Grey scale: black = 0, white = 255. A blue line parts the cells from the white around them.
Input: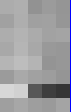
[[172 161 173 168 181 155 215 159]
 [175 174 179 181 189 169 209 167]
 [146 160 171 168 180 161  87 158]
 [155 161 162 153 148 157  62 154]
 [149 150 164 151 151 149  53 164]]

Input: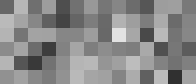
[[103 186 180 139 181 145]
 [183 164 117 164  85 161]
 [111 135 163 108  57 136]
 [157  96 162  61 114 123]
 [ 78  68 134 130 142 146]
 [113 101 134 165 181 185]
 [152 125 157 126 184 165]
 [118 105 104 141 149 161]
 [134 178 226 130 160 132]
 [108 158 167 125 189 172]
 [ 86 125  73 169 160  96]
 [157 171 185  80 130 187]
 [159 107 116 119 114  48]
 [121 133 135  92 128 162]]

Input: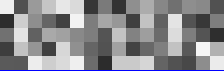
[[239  45 113  61  90]
 [ 81 206 228 194  89]
 [154 142  97 149 237]
 [197 101 169  64 206]
 [231  65 161 215 218]
 [218 243 137 144 239]
 [ 55 125 126 101 108]
 [122 167  84  82  44]
 [ 51 151 195 162 202]
 [143  63 130  67 202]
 [172 194 158 104 214]
 [135  97 107 127 100]
 [112 228 220 194  82]
 [142  83 126  89  72]
 [137  56  84 245 141]
 [ 81 126  46 177 235]]

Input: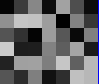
[[  5 144  84 203  34  85]
 [ 60 197  50  29 160  44]
 [135 194   4  30 161 127]
 [ 12 157 156 130 126  17]
 [162   1  87  94 198  46]
 [ 78 130   9 165  96 192]
 [ 11  55 128  26 185 183]]

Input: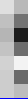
[[223 192 181 195 210 205 205]
 [185 115  28 109 243 106 189]]

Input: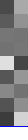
[[ 74  91 118 114 223  86 136  83  60]
 [169 146 116 118  69 150 114 142 211]]

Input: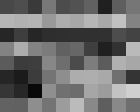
[[ 72 181  38 131  91  38  54  98]
 [ 78 177  62 173  60  27  39  97]
 [ 58 180  38 131  62  60   9 142]
 [120 153  46 123 135 116 143 116]
 [ 76 173  47  97 110 142 112 156]
 [ 82 167  48 103  75 173 108 187]
 [ 97 182  48  63 125 174 166 137]
 [ 32 169  49  32  92 169 156  94]
 [ 94 193  77  50 177 112 195 137]
 [118 131  67 186 167  52 207 110]]

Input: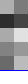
[[175  45 170 130 106]
 [123  69 225 152 187]]
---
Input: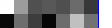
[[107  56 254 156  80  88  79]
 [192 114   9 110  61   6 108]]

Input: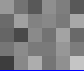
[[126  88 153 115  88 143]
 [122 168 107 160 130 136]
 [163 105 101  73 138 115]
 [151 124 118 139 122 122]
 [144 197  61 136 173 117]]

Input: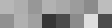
[[139 189 183 174 151 178 169 156]
 [222  76 145 177 161  54  75 139]]

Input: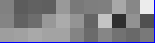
[[135 236 129  92  97  95 153 121 126 127 168]
 [146  80 132  98 109 152 171 148 101 196  47]
 [105 121 158 161 169 163 163 132 107 134 114]]

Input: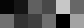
[[199 103   5  21  96  72]
 [  0 163 112  51  63 111]]

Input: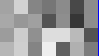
[[ 72 140 163 210 133 118 139]
 [ 54 141 168 151 160  83 142]
 [186  83 156 205 144 221 221]
 [176 124 182 207 132 238  96]]
